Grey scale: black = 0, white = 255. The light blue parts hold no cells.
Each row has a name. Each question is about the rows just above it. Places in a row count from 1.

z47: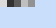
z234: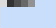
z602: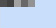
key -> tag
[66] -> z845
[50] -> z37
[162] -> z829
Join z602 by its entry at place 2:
z845
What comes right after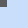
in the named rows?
[191]
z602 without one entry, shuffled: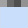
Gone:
[66]

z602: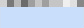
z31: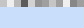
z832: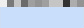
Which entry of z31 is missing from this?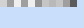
[135]
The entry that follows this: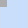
[147]
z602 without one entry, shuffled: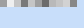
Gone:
[223]
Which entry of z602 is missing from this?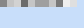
[185]
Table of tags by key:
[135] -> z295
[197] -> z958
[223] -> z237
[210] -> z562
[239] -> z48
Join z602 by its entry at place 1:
z562
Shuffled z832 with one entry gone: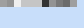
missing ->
[173]

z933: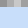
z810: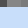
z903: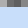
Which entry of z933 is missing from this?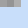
[200]
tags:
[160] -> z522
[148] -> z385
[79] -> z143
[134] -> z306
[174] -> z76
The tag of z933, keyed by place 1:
z385
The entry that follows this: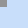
[174]
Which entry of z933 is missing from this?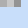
[160]
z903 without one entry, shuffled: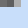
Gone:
[134]
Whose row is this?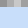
z933
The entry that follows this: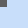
[134]

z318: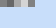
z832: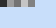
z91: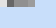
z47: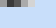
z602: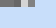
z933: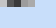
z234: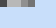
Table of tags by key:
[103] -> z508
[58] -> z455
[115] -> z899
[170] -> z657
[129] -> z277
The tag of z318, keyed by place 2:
z508
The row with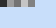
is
z832

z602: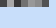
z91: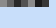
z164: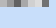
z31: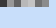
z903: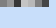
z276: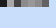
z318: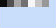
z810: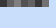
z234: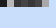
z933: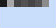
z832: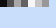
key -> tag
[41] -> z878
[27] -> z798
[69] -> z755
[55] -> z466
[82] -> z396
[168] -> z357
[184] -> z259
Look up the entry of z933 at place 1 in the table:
z798
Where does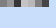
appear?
z903
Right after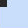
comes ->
[82]

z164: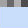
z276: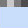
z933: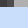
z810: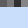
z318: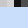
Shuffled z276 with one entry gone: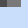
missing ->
[200]
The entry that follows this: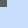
[121]

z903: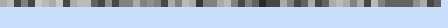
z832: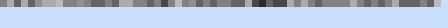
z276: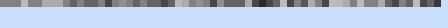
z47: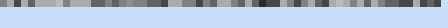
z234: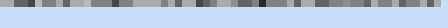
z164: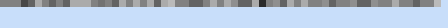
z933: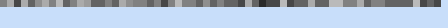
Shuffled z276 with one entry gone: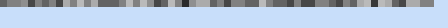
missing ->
[86]
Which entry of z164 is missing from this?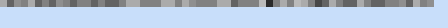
[114]
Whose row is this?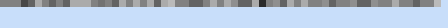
z164
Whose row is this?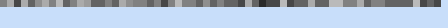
z933
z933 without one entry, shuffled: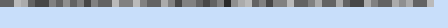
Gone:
[156]
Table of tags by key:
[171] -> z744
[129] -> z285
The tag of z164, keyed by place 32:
z285

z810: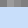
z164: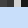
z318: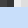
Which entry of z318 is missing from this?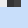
[222]
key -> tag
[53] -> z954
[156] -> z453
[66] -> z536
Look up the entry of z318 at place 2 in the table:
z954
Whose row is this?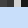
z164

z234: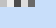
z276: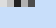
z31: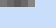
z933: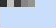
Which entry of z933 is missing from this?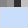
[63]
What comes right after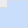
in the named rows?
[76]
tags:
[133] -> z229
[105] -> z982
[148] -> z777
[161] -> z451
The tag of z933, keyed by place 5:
z777
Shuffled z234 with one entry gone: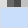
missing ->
[236]
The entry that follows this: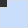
[193]
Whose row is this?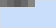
z31
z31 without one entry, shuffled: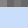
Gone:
[91]

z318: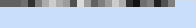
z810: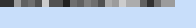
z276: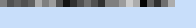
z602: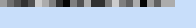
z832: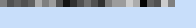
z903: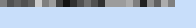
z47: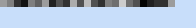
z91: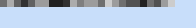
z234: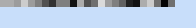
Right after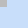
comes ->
[81]
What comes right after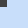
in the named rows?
[18]
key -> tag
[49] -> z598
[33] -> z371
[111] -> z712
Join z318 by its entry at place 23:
z371
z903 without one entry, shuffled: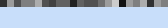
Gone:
[142]

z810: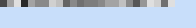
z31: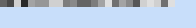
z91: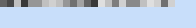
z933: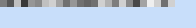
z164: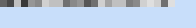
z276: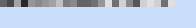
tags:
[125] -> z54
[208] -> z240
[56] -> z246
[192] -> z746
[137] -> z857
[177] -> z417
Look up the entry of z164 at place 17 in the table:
z746
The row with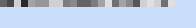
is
z31
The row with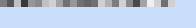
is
z933
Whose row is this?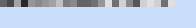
z276
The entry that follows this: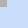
[125]
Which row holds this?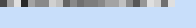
z810

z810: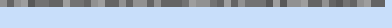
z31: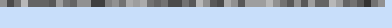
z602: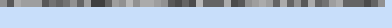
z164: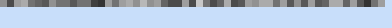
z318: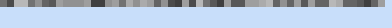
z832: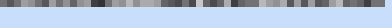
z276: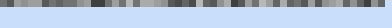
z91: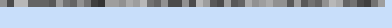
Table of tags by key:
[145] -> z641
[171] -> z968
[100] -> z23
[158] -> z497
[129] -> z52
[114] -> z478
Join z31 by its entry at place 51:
z478
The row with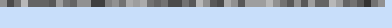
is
z31
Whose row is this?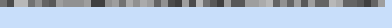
z318
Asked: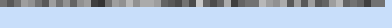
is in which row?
z832
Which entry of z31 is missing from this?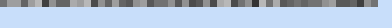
[129]
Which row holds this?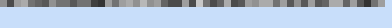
z164

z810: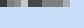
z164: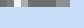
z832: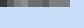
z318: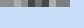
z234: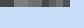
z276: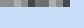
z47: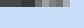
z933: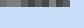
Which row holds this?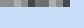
z276
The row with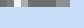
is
z164
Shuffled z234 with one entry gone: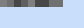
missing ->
[83]
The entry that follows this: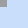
[127]
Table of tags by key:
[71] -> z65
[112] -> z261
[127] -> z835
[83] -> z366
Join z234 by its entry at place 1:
z65

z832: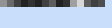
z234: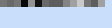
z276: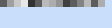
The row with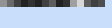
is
z832
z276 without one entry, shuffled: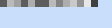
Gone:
[50]
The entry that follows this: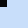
[147]
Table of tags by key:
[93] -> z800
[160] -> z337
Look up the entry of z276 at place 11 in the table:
z800

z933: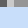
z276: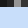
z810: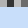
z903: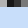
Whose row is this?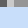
z933
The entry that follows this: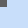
[202]
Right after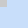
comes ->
[149]
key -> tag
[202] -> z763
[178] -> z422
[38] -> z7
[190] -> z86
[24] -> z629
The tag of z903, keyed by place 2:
z629
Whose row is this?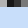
z903
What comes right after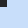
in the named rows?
[149]

